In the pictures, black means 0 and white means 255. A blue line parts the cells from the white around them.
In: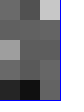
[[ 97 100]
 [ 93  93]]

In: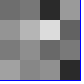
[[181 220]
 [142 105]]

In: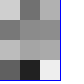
[[139 141]
 [165 170]]

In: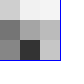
[[165 187]
 [ 51 198]]

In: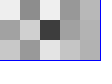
[[208  61]
 [153 228]]

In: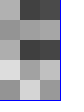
[[159 166]
 [ 63  69]]

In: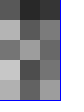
[[ 89 123]
 [157 104]]
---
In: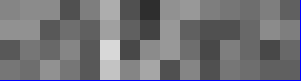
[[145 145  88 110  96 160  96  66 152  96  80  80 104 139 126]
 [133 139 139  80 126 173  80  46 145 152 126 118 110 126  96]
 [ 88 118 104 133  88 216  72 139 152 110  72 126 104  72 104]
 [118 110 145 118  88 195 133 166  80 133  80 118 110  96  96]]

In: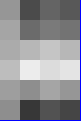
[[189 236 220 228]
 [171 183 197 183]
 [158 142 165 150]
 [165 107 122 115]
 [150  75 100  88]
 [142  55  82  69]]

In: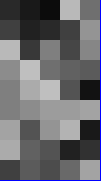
[[140 191 111  97  91]
 [127 171 191  83  18]
 [127 140 156 156 163]
 [171  97  83  33  49]
 [ 64  91  76 105 163]
 [163  83 148 179  25]
 [185  56 127  70 134]
 [ 64  33  41  64 148]
 [ 41  25  12 185 111]]

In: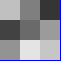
[[147 228 198]
 [192 127  53]
 [ 66 106 155]]

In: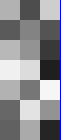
[[103 227 147]
 [240 220  31]
 [ 97 170  37]
 [184 147  57]
 [ 90 131  84]
 [178 118 246]
 [178  77 206]]

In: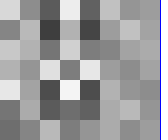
[[133 185  62 178  69 157 193 163]
 [200 178 117 208 125 133 163 171]
 [117 171  91 110  97 171 185 149]
 [231 163  77 244  77 178 149 141]
 [178 149 224 125 231 157 141 163]
 [216 141  91 237  97 193 149 157]
 [110 133 185 125 149 171 141 157]]

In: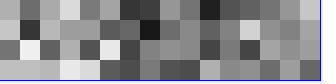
[[116 239  97 176  83 232  69 130 144 137  69 122  69 164 144 157]
 [191 191 184 232 218  91  77 122  83  77 176 137 144 109 157 103]
 [176 109 170 218 122 164  54  62 150 116  32  83  97 116 150 198]
 [198  54 184 157 157  91 103  24 109 137  97 130 210 144 130 164]]
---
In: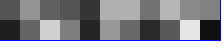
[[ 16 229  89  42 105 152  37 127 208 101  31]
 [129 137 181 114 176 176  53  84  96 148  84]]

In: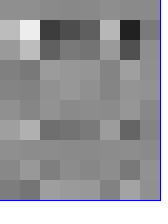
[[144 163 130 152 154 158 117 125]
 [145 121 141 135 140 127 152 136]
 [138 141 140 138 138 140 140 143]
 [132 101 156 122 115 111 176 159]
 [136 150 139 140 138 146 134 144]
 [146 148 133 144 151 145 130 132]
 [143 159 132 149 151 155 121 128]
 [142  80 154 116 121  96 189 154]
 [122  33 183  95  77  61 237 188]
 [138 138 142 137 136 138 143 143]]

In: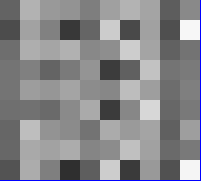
[[245  81 153  58 205  94  47 127 172  83]
 [121 106 161 192 140 133 172 162 169 103]
 [158  96 164 154 171 115 139 147 190 102]
 [121 103 215 135  59 170 138 106 113 111]
 [127 109 158 189 135 140 164 150 157 116]
 [122 116 194  96  60 148 122 100 128 116]
 [115  97 164 205 142 136 177 165 174 110]
 [247  79 161  73 204 101  56 129 162  76]
 [137  93 164 179 160 126 147 153 178  99]]

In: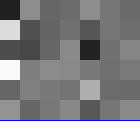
[[137 119  88 136 120 103 147]
 [106 108 174 116 121 128 102]
 [122 112 121 137 139 127 250]
 [133 113  35 138 103  72  77]
 [110 118  86 113 101  81 220]
 [106 118 141 108 102 141  32]]

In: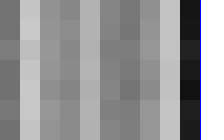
[[ 28 195 150 127 133 177 139 147 195 113]
 [ 30 196 150 124 128 178 139 151 199 120]
 [ 17 193 139 116 133 175 133 143 200 113]
 [ 25 191 144 122 130 180 138 149 196 114]
 [ 34 194 150 125 127 176 136 151 189 124]
 [ 23 194 148 119 132 179 141 148 201 115]
 [ 21 194 144 120 133 178 135 146 197 115]]

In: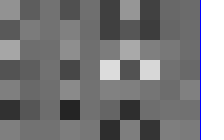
[[123 126  52 126  45 119 125 114 114 127]
 [113 114 110  46 101 113  36 109  86  49]
 [128 109 117 127 129 114 138 111 105 127]
 [105 113 215  82 220 112  71 113  94  83]
 [109 120 127 169 124 111 142 111 110 166]
 [108 102  61  86  64 109 128 114 123  89]
 [107 104  65 150  64 111  80 114  93 146]]
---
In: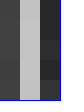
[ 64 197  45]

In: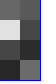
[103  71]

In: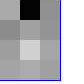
[170 161 165]

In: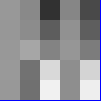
[152 140 131 142 238]

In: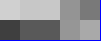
[208  89]

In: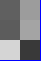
[ 96 164]

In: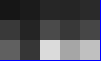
[ 22  36 219]
